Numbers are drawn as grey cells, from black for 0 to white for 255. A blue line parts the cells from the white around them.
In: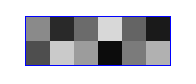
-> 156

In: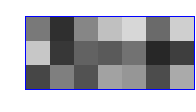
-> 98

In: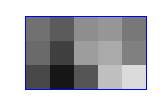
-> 157

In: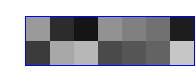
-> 183

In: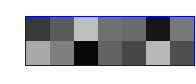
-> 8

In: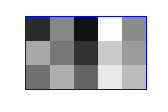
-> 50

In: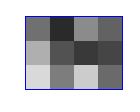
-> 57

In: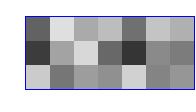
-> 216

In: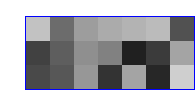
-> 143
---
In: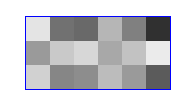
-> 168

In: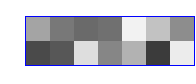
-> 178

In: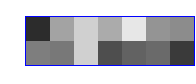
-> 98

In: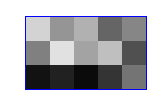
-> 163

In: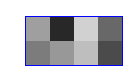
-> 152

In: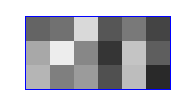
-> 53
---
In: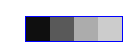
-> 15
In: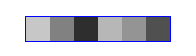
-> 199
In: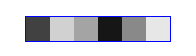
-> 65
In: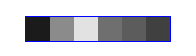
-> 27
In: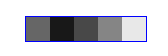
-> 102
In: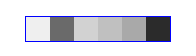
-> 239
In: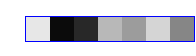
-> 231
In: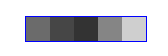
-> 107
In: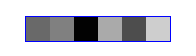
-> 105
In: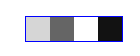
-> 214
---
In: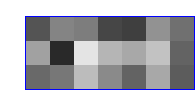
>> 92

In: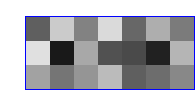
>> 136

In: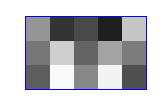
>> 80

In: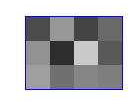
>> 127

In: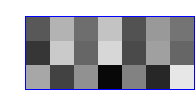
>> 231

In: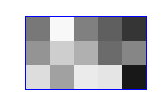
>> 24

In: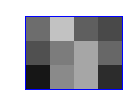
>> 44

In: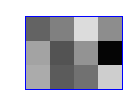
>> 206
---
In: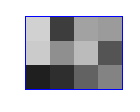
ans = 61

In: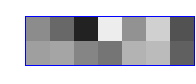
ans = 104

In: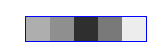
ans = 143

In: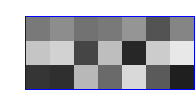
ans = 141

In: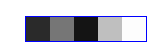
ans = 118

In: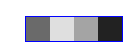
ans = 223
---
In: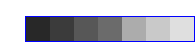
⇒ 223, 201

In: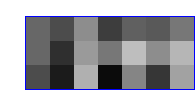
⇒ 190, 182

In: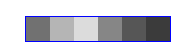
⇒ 220, 181

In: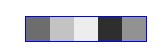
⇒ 237, 195

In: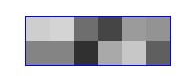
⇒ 212, 206

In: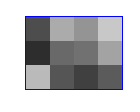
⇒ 200, 186
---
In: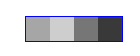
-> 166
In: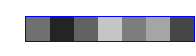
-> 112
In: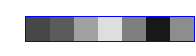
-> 71
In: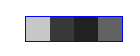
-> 199
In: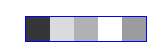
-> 54
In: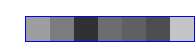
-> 158
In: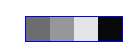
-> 109
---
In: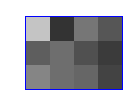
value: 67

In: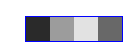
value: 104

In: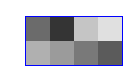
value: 91

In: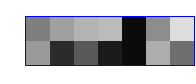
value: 111

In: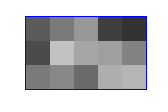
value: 181

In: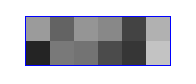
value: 195

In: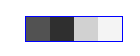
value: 244
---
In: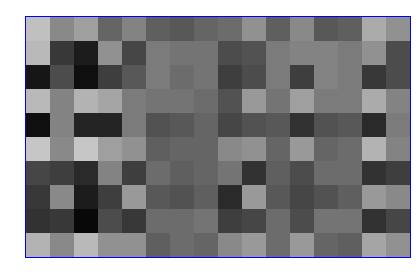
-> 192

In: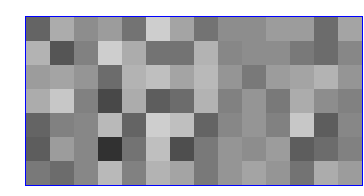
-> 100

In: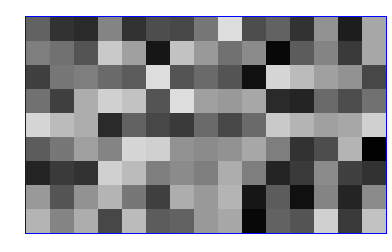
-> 98

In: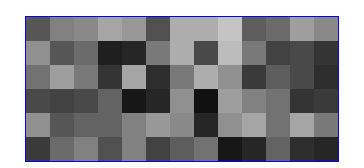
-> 86

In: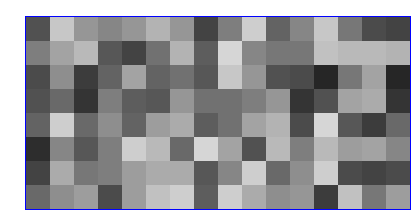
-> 81

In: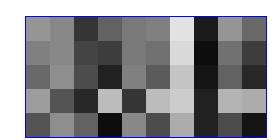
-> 149
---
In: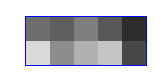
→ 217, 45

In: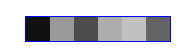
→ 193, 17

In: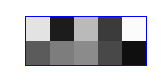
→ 251, 15

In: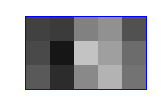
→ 195, 22

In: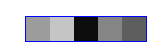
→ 197, 13

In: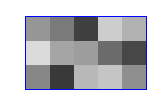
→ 219, 57

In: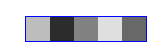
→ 223, 44

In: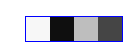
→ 247, 15

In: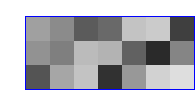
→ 222, 42

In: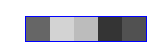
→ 211, 52
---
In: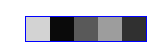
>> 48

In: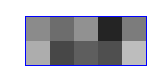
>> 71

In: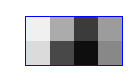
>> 59

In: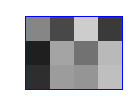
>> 46

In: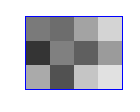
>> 81

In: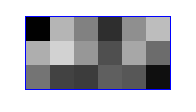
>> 15
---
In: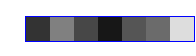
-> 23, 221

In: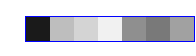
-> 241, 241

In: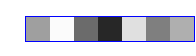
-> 39, 251

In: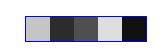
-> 79, 222

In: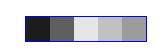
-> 230, 230

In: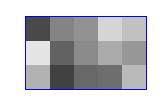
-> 139, 229

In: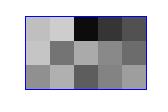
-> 170, 205

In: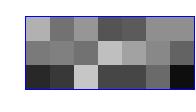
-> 191, 198
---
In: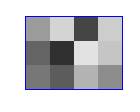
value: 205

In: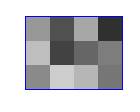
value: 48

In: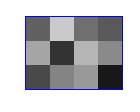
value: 89

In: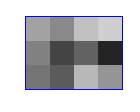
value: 207

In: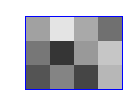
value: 112

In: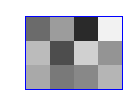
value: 242

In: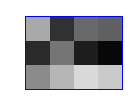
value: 97
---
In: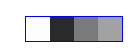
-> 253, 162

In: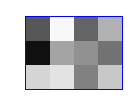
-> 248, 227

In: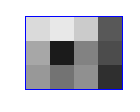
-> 232, 218

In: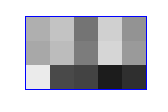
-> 235, 214

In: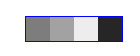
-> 237, 162

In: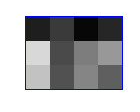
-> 216, 194

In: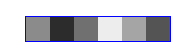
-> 237, 165

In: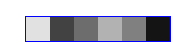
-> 225, 178

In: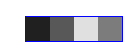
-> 224, 124

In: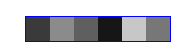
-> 199, 139
